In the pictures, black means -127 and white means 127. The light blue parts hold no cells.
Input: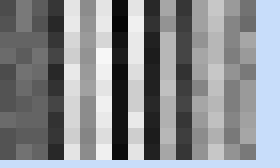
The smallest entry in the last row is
-115
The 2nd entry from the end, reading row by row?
18
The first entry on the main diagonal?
-51
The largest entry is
118
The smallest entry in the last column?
-20
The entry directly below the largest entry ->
112
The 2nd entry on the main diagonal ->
-7
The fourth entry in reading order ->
-72
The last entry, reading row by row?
-7
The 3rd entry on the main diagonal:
-28
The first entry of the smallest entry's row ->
-43
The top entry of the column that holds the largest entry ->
99
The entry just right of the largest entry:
-99
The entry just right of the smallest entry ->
112
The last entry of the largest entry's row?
25
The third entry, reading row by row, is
-35
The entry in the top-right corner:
-14
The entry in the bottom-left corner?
-43
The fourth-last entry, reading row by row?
18
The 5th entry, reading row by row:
99
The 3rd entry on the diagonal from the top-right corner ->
55

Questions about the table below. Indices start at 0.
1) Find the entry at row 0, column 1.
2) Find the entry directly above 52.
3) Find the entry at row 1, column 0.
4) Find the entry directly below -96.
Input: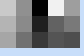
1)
16
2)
73
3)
52
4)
-70

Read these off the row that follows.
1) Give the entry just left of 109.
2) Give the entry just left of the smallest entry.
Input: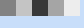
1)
37
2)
68

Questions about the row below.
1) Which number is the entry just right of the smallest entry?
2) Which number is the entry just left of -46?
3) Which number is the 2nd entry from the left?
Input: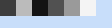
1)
-46
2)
-108
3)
59

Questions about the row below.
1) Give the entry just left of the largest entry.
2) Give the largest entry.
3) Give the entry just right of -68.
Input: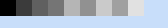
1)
32
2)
97
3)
-31

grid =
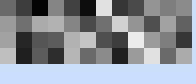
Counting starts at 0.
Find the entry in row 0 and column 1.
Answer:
-67
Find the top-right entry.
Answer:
11
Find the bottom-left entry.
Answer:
62
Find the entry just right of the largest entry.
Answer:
26
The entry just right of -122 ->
5
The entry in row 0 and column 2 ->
-122
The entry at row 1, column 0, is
26
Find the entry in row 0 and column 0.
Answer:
-22
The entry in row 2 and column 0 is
34
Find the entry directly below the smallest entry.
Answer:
42
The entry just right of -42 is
-36
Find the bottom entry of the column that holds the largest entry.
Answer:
26
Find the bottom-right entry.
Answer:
42
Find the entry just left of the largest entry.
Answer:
-67

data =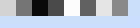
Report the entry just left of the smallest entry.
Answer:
-10
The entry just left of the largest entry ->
-52
